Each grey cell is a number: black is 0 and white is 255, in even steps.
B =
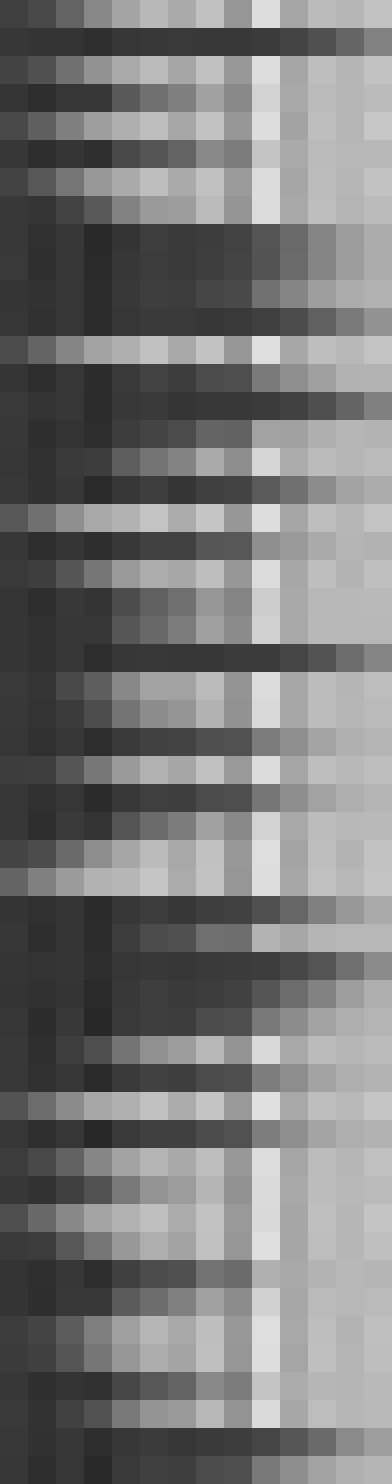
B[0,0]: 63
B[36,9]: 121
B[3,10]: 169
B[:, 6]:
[170, 57, 166, 127, 167, 99, 170, 157, 58, 57, 60, 57, 168, 61, 53, 75, 131, 53, 171, 65, 167, 111, 124, 54, 162, 149, 67, 166, 62, 124, 168, 171, 55, 80, 54, 58, 61, 156, 62, 171, 64, 169, 156, 171, 163, 80, 128, 168, 164, 99, 153, 54, 62]
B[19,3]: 45
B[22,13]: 183
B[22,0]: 53
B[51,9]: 69
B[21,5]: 96
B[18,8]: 151
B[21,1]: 46
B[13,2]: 54
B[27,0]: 61
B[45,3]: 45
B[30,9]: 222
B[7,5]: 154
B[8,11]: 133
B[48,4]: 151
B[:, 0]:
[63, 55, 67, 53, 73, 55, 67, 56, 56, 57, 53, 54, 76, 53, 57, 56, 54, 56, 87, 55, 57, 53, 53, 53, 57, 56, 54, 61, 54, 54, 68, 100, 52, 55, 53, 52, 54, 56, 56, 83, 54, 60, 55, 78, 58, 52, 52, 60, 59, 55, 58, 56, 54]
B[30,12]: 179
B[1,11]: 80
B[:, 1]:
[72, 52, 80, 46, 95, 46, 87, 53, 48, 47, 50, 48, 100, 46, 51, 46, 48, 49, 112, 45, 62, 46, 49, 49, 53, 51, 48, 62, 48, 45, 75, 128, 48, 45, 51, 49, 44, 47, 48, 108, 47, 72, 50, 104, 60, 47, 46, 68, 64, 47, 50, 49, 45]
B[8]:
[56, 48, 55, 41, 52, 62, 58, 61, 66, 84, 105, 133, 156, 172]
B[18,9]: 221
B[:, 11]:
[187, 80, 190, 186, 190, 186, 188, 189, 133, 133, 158, 96, 190, 159, 79, 175, 187, 140, 190, 170, 190, 183, 184, 83, 188, 188, 164, 190, 162, 188, 190, 192, 128, 181, 84, 130, 163, 187, 163, 190, 164, 188, 188, 191, 189, 179, 186, 189, 191, 182, 189, 106, 162]
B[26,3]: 45
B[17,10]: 112
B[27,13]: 190
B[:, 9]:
[221, 59, 221, 210, 221, 196, 220, 220, 84, 83, 113, 63, 222, 122, 59, 162, 214, 90, 221, 143, 220, 205, 209, 59, 219, 217, 124, 220, 118, 210, 222, 221, 80, 179, 61, 85, 121, 217, 125, 224, 125, 221, 218, 217, 222, 176, 209, 222, 221, 196, 218, 69, 120]
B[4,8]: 151
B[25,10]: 167
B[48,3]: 118
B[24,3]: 94
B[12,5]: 193
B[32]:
[52, 48, 53, 43, 55, 61, 55, 62, 65, 80, 102, 128, 152, 170]

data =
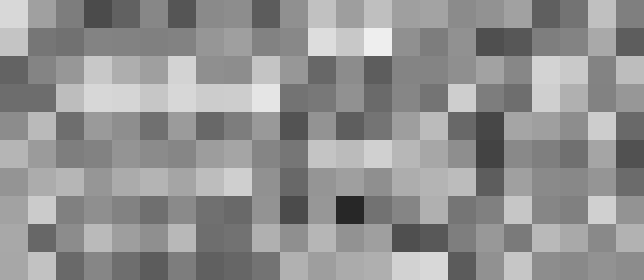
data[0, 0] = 216
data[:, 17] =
[146, 79, 162, 125, 71, 67, 93, 128, 152, 145]
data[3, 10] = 115
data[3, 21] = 130
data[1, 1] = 118
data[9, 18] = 198
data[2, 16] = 143
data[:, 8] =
[141, 159, 141, 205, 125, 165, 207, 105, 114, 102]
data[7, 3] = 143
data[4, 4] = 142
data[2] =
[99, 132, 151, 200, 174, 159, 211, 143, 141, 196, 151, 103, 140, 93, 132, 132, 143, 162, 135, 211, 201, 131, 189]
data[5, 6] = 134
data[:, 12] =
[158, 200, 140, 145, 94, 187, 159, 39, 146, 171]
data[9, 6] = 125
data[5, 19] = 127
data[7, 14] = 133
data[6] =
[148, 172, 182, 150, 171, 180, 165, 189, 207, 145, 104, 149, 159, 143, 173, 180, 188, 93, 160, 138, 136, 149, 107]
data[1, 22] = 93
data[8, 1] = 103
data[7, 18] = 198
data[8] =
[168, 103, 140, 186, 158, 143, 184, 110, 114, 176, 143, 182, 146, 159, 79, 88, 126, 152, 122, 185, 169, 137, 178]
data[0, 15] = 163
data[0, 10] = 144
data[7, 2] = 128
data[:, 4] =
[97, 130, 174, 213, 142, 148, 171, 130, 158, 110]
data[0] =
[216, 160, 125, 75, 97, 135, 85, 138, 141, 92, 144, 193, 158, 191, 159, 163, 139, 146, 161, 95, 115, 192, 127]
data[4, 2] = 110
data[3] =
[109, 109, 189, 215, 213, 198, 215, 204, 205, 229, 115, 120, 145, 106, 134, 116, 206, 125, 110, 207, 176, 130, 151]

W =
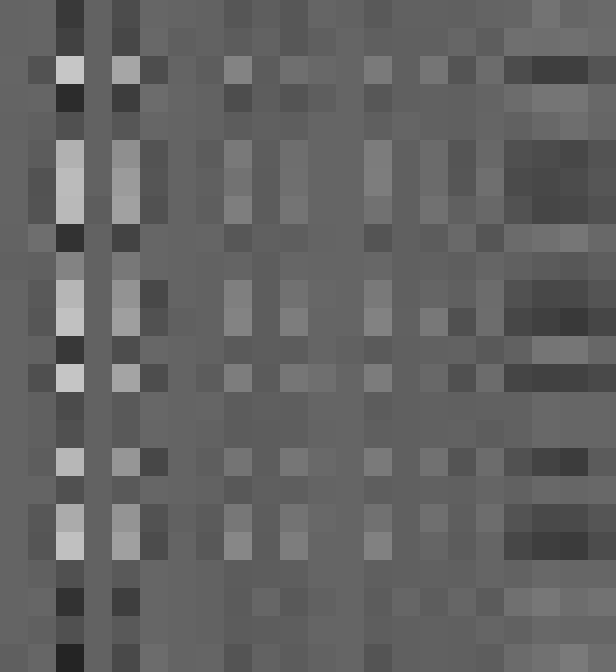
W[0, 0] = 100
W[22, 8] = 92
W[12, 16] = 98
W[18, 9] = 93
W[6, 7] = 96
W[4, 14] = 101
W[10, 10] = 113
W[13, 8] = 125
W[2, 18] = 76
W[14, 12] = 101
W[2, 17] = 108
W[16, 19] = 67
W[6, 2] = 187
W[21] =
[100, 102, 50, 98, 62, 102, 100, 98, 91, 102, 89, 97, 101, 92, 102, 93, 102, 91, 112, 119, 109, 114]
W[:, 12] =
[98, 101, 101, 101, 101, 101, 101, 101, 101, 101, 101, 101, 97, 101, 101, 101, 101, 101, 101, 101, 101, 101, 101, 101]
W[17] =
[100, 100, 80, 98, 89, 102, 100, 98, 88, 95, 94, 100, 101, 94, 96, 97, 96, 101, 97, 104, 102, 104]
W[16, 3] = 98
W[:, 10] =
[87, 87, 111, 84, 94, 110, 111, 116, 94, 102, 113, 125, 92, 118, 94, 94, 118, 94, 115, 125, 94, 89, 94, 92]
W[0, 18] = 101
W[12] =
[100, 98, 56, 98, 77, 103, 100, 98, 90, 93, 92, 101, 97, 90, 96, 97, 98, 89, 97, 117, 118, 103]
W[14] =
[100, 96, 75, 98, 89, 103, 100, 101, 92, 95, 94, 101, 101, 92, 96, 97, 96, 97, 97, 104, 102, 102]
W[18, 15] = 111
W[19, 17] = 101
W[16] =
[100, 93, 183, 98, 150, 71, 100, 94, 116, 93, 118, 105, 101, 122, 96, 113, 84, 108, 81, 67, 60, 91]
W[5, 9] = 93
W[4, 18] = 97
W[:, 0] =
[100, 100, 101, 100, 99, 100, 100, 100, 99, 97, 100, 100, 100, 100, 100, 100, 100, 100, 100, 100, 100, 100, 100, 95]
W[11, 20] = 57
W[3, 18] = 108
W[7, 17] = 104
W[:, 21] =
[106, 107, 84, 104, 102, 83, 86, 81, 104, 94, 84, 70, 103, 73, 102, 102, 91, 104, 85, 76, 102, 114, 102, 109]
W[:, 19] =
[115, 110, 62, 117, 104, 76, 72, 70, 112, 91, 72, 64, 117, 65, 104, 104, 67, 104, 73, 62, 104, 119, 104, 113]
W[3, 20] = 117

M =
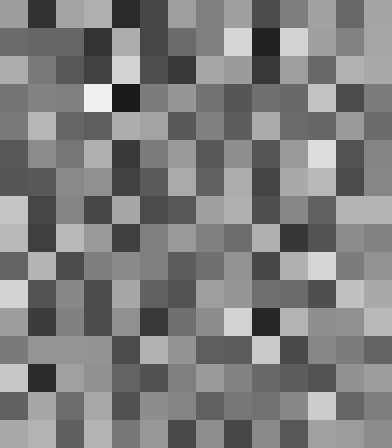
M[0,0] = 157
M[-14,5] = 78
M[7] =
[197, 70, 132, 70, 167, 75, 87, 159, 176, 78, 136, 98, 180, 180]
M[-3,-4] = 92
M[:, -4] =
[126, 211, 158, 105, 106, 154, 169, 136, 55, 175, 107, 179, 74, 92, 136, 87]
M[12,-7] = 94
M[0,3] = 175
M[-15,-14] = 107
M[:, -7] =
[127, 127, 167, 114, 128, 87, 97, 159, 128, 111, 158, 141, 94, 155, 97, 142]
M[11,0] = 157
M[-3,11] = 82
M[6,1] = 88
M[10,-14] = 211
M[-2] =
[97, 166, 109, 168, 80, 141, 132, 97, 118, 113, 136, 204, 101, 125]
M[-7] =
[100, 181, 76, 126, 138, 127, 93, 111, 146, 72, 175, 213, 124, 146]
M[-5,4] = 144
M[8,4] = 64
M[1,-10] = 174
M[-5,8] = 210
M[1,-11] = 51
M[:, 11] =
[162, 159, 104, 194, 103, 221, 184, 98, 83, 213, 79, 143, 134, 82, 204, 160]
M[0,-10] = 42
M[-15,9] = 34
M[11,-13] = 60
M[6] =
[86, 88, 137, 145, 67, 91, 170, 97, 172, 69, 169, 184, 75, 135]
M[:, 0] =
[157, 107, 172, 116, 122, 88, 86, 197, 184, 100, 211, 157, 122, 198, 97, 169]
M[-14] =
[172, 121, 88, 66, 212, 78, 56, 167, 155, 56, 158, 104, 177, 169]
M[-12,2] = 102
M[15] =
[169, 179, 96, 179, 119, 151, 73, 142, 72, 138, 87, 160, 156, 141]
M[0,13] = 164

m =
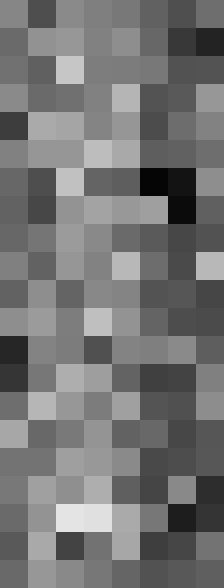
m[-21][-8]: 134
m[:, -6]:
[138, 151, 198, 112, 165, 150, 193, 147, 155, 150, 100, 125, 124, 174, 151, 121, 159, 143, 228, 67, 137]
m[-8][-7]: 119
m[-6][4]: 98
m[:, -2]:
[79, 56, 82, 89, 109, 97, 19, 11, 71, 74, 86, 77, 138, 67, 80, 71, 77, 137, 29, 70, 88]
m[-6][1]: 104
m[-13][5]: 90
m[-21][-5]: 127
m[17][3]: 174
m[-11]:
[98, 142, 100, 136, 132, 83, 86, 70]
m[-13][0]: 103
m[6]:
[103, 78, 193, 100, 94, 5, 19, 142]
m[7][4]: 152
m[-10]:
[142, 155, 125, 191, 147, 100, 77, 75]
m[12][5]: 127
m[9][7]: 184
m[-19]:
[113, 96, 198, 125, 124, 120, 82, 83]
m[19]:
[89, 169, 67, 114, 167, 62, 70, 115]
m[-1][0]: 105
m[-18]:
[138, 106, 112, 129, 181, 83, 89, 151]
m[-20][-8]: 106
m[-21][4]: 120
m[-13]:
[103, 117, 155, 137, 106, 90, 71, 82]
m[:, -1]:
[110, 35, 83, 151, 130, 110, 142, 96, 82, 184, 70, 75, 94, 128, 141, 86, 87, 45, 52, 115, 95]

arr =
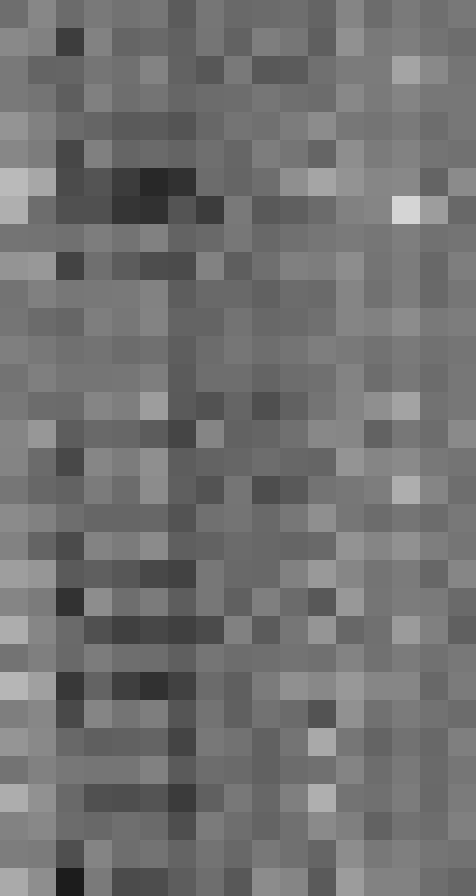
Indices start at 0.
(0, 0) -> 110
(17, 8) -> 117
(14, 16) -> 119
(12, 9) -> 110
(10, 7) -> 105
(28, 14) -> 124
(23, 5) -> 109
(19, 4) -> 123
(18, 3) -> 102
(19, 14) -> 145
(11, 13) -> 129
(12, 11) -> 126
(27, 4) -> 117
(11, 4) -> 119
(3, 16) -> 119
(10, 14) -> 125
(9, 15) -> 104
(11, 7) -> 100
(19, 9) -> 104
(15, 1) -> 151
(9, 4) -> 92
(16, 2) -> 72
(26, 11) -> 169
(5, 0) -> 135
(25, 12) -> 145
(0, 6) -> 91
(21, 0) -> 133
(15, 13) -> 98
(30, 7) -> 115
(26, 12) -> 118
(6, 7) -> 108
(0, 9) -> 107
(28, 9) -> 103
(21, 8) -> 96
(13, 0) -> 115
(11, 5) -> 131
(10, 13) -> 113
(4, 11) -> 140

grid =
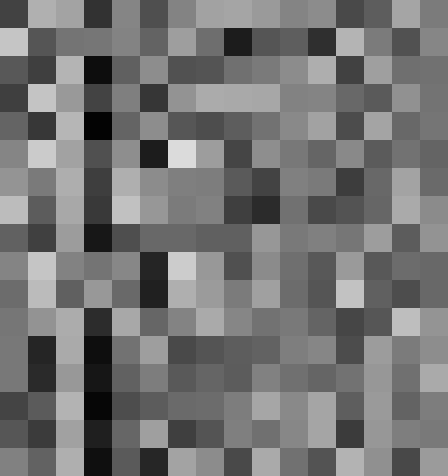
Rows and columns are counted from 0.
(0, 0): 66
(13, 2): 152
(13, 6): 89
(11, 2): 172
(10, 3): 152
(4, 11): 162
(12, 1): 37
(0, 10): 132
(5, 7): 157
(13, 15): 170
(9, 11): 88
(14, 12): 94
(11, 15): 148
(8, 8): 96
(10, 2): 96
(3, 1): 196
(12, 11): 134
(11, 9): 114
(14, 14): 99
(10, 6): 175
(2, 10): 140
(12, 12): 76
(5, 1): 203
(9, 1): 197
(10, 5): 32
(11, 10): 121
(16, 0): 129
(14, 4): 77
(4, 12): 76
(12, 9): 98
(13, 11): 101
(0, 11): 140
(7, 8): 63
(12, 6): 73
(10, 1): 187
